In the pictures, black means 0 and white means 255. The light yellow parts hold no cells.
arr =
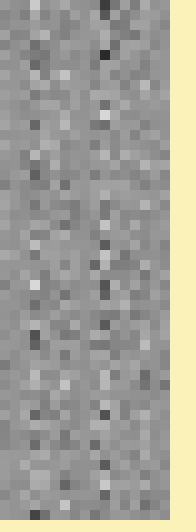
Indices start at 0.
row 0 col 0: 153
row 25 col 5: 159
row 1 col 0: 135
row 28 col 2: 151
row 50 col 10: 135
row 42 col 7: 139
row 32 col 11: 155
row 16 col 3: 118
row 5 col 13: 150
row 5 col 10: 42
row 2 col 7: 135
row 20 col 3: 120
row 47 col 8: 145
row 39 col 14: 145
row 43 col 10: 162
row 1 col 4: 132
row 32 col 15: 139
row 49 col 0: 136
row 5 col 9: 133
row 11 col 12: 142
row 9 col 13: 143
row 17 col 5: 145
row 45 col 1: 153
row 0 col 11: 119
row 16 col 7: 150
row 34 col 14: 187
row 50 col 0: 152
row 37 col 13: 158
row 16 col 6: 141
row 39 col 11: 147
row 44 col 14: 160
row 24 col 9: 145
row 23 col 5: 162
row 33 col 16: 162
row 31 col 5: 157
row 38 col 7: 144
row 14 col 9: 126
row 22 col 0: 163
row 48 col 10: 200

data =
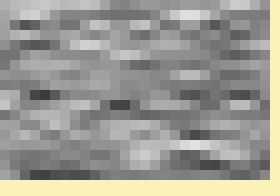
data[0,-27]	176
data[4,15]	167
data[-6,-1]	154
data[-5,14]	141
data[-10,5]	160
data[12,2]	139
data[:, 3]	[195, 208, 97, 170, 87, 161, 173, 154, 125, 69, 132, 175, 137, 166, 153, 117, 117, 69]
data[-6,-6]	168
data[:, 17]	[148, 199, 122, 153, 174, 145, 131, 161, 123, 120, 169, 115, 124, 151, 197, 117, 112, 128]
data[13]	[152, 167, 183, 166, 133, 125, 151, 171, 164, 150, 160, 181, 180, 154, 141, 159, 175, 151, 101, 73, 90, 116, 125, 129, 148, 166, 149]
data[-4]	[159, 155, 151, 153, 155, 147, 134, 128, 136, 146, 146, 147, 157, 176, 187, 185, 184, 197, 217, 226, 214, 195, 181, 169, 151, 135, 135]
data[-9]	[180, 171, 122, 69, 59, 89, 126, 139, 138, 140, 149, 150, 139, 130, 137, 151, 148, 120, 89, 82, 100, 116, 106, 82, 76, 101, 138]
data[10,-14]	107
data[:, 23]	[203, 126, 147, 95, 135, 94, 144, 107, 136, 82, 185, 128, 172, 129, 169, 191, 122, 102]
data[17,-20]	76
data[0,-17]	163
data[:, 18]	[156, 222, 157, 127, 161, 143, 120, 185, 126, 89, 158, 114, 121, 101, 217, 95, 105, 125]
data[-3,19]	101
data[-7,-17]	118
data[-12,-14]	109
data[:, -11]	[145, 164, 116, 158, 175, 145, 130, 138, 126, 148, 172, 112, 147, 175, 184, 154, 129, 132]
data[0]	[176, 185, 189, 195, 199, 192, 184, 187, 195, 188, 163, 136, 130, 142, 153, 151, 145, 148, 156, 156, 150, 154, 180, 203, 200, 174, 146]
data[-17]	[165, 179, 202, 208, 186, 152, 133, 132, 132, 126, 117, 112, 113, 113, 116, 132, 164, 199, 222, 221, 198, 166, 138, 126, 124, 124, 121]
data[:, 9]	[188, 126, 195, 134, 204, 138, 145, 160, 170, 140, 166, 115, 140, 150, 146, 118, 143, 97]
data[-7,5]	180
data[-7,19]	120
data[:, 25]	[174, 124, 128, 130, 174, 121, 162, 126, 135, 101, 150, 125, 148, 166, 135, 140, 105, 111]
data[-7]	[117, 135, 158, 175, 182, 180, 171, 151, 127, 115, 118, 128, 125, 112, 102, 105, 112, 115, 114, 120, 134, 143, 138, 128, 125, 125, 119]
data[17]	[162, 143, 101, 69, 66, 78, 82, 76, 78, 97, 118, 127, 124, 122, 126, 131, 132, 128, 125, 129, 133, 130, 118, 102, 97, 111, 135]
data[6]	[119, 148, 168, 173, 173, 175, 174, 163, 150, 145, 151, 151, 132, 109, 101, 114, 130, 131, 120, 115, 123, 135, 141, 144, 153, 162, 155]

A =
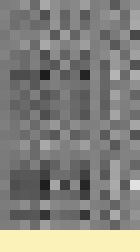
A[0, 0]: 125
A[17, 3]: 88
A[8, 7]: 115
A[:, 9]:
[126, 126, 128, 130, 126, 127, 131, 137, 133, 131, 135, 131, 127, 132, 126, 130, 131, 138, 133, 137, 127, 138, 127]
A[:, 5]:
[143, 143, 148, 90, 146, 140, 88, 127, 126, 97, 115, 102, 151, 88, 145, 124, 98, 109, 165, 111, 135, 113, 135]
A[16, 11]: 163
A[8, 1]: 103
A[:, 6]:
[130, 98, 104, 157, 128, 99, 142, 86, 120, 129, 119, 124, 111, 142, 128, 128, 127, 110, 61, 108, 130, 103, 131]
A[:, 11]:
[90, 153, 127, 122, 89, 155, 152, 180, 123, 162, 138, 164, 112, 151, 89, 117, 163, 162, 170, 162, 100, 169, 99]
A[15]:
[123, 118, 127, 107, 133, 124, 128, 120, 127, 130, 113, 117, 130, 130]
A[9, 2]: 100
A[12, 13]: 165
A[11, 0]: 123
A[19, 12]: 121
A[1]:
[131, 113, 109, 126, 80, 143, 98, 136, 88, 126, 141, 153, 108, 163]
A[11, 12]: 126
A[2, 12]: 114
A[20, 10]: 125
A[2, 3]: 106
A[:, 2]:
[147, 109, 121, 127, 147, 107, 107, 77, 117, 100, 106, 99, 132, 107, 147, 127, 99, 89, 85, 89, 140, 84, 140]
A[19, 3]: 87
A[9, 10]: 99
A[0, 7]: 136
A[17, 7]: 99
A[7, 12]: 106
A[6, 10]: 92
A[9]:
[122, 114, 100, 126, 83, 97, 129, 102, 89, 131, 99, 162, 130, 102]
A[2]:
[127, 111, 121, 106, 109, 148, 104, 136, 108, 128, 134, 127, 114, 168]
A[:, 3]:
[107, 126, 106, 127, 107, 125, 127, 87, 88, 126, 89, 126, 107, 125, 107, 107, 126, 88, 86, 87, 109, 87, 108]
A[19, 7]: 100

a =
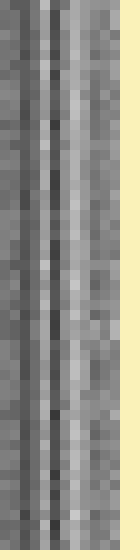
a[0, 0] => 119
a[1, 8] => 153
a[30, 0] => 116
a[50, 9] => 141
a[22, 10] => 143
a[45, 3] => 108
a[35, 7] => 177
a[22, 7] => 180
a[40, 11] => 146
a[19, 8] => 151
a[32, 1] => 97
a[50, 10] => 137
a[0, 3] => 116
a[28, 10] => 124
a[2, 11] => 168
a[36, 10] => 121
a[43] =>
[124, 130, 78, 110, 144, 82, 140, 192, 162, 101, 120, 132]
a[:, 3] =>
[116, 119, 118, 103, 109, 106, 117, 100, 107, 100, 112, 111, 102, 108, 113, 113, 106, 98, 103, 118, 108, 106, 99, 107, 109, 108, 112, 106, 107, 111, 108, 103, 124, 125, 106, 107, 109, 108, 108, 105, 113, 112, 103, 110, 108, 108, 107, 108, 104, 115, 115, 112, 97, 111, 107]
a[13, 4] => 167
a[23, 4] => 155
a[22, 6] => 138
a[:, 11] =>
[155, 169, 168, 122, 151, 135, 159, 158, 136, 122, 141, 129, 155, 142, 156, 153, 138, 142, 138, 160, 144, 144, 124, 138, 128, 119, 159, 155, 137, 141, 149, 147, 179, 178, 131, 125, 129, 139, 137, 136, 146, 170, 135, 132, 143, 134, 123, 152, 120, 154, 154, 129, 152, 161, 127]
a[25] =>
[132, 111, 83, 108, 155, 64, 135, 171, 161, 115, 127, 119]
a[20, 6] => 138
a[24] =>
[128, 105, 86, 109, 165, 68, 132, 167, 159, 123, 130, 128]
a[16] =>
[129, 125, 93, 106, 160, 90, 143, 177, 138, 125, 142, 138]
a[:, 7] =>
[170, 169, 173, 177, 175, 185, 169, 171, 172, 186, 192, 189, 177, 171, 168, 177, 177, 178, 169, 182, 192, 180, 180, 187, 167, 171, 167, 183, 197, 176, 172, 189, 158, 163, 181, 177, 190, 189, 171, 178, 173, 162, 187, 192, 174, 184, 187, 169, 186, 171, 168, 200, 170, 180, 179]
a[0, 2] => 92
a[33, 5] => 66
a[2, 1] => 113
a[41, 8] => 145
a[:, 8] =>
[153, 153, 153, 141, 150, 153, 157, 143, 157, 136, 162, 155, 149, 159, 156, 153, 138, 140, 153, 151, 156, 143, 139, 151, 159, 161, 151, 154, 155, 160, 145, 154, 142, 150, 135, 152, 162, 158, 159, 130, 149, 145, 145, 162, 149, 161, 152, 151, 144, 144, 145, 159, 138, 153, 144]
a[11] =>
[124, 120, 76, 111, 147, 82, 127, 189, 155, 113, 131, 129]
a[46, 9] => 113
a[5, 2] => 78
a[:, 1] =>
[92, 114, 113, 119, 109, 118, 97, 113, 122, 132, 128, 120, 107, 120, 96, 123, 125, 113, 109, 114, 121, 132, 123, 132, 105, 111, 91, 120, 133, 114, 100, 121, 97, 98, 116, 113, 130, 126, 118, 124, 101, 101, 123, 130, 106, 129, 120, 105, 122, 109, 108, 126, 106, 116, 112]
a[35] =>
[129, 113, 84, 107, 159, 80, 127, 177, 152, 120, 137, 125]

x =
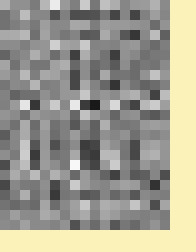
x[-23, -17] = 177
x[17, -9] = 154
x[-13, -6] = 216
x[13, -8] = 99
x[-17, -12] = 161
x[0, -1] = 138
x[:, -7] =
[192, 118, 157, 170, 134, 115, 116, 168, 103, 150, 162, 138, 175, 144, 162, 185, 153, 100, 133, 133, 174, 166, 143]
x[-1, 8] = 133
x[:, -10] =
[127, 78, 167, 132, 158, 63, 104, 71, 71, 151, 232, 103, 87, 155, 139, 168, 248, 105, 202, 126, 160, 157, 81]
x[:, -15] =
[144, 188, 140, 183, 127, 137, 147, 184, 134, 112, 229, 112, 171, 170, 198, 205, 189, 145, 122, 174, 117, 139, 160]
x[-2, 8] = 170
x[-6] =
[125, 171, 145, 186, 135, 177, 152, 105, 154, 127, 100, 65, 129, 88, 95, 134, 78]
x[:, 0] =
[177, 113, 114, 169, 140, 100, 164, 154, 118, 130, 128, 148, 134, 92, 116, 142, 76, 125, 71, 99, 115, 134, 139]
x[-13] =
[128, 154, 229, 54, 157, 202, 137, 232, 59, 25, 162, 216, 103, 67, 184, 203, 158]
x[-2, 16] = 123
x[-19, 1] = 140
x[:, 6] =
[153, 128, 137, 119, 163, 141, 174, 142, 151, 151, 137, 151, 127, 128, 117, 121, 120, 152, 122, 118, 137, 129, 146]
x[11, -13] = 143
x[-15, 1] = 138
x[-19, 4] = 149
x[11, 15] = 88
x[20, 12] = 156
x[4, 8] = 201
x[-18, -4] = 136
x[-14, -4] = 177
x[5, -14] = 174
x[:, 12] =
[134, 134, 153, 87, 147, 146, 141, 117, 140, 166, 103, 141, 118, 146, 120, 117, 133, 129, 161, 122, 156, 136, 119]
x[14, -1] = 150
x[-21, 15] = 108
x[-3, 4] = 165
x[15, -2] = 177
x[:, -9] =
[202, 79, 165, 88, 201, 173, 141, 141, 168, 198, 59, 193, 132, 120, 60, 69, 90, 154, 155, 87, 199, 170, 133]
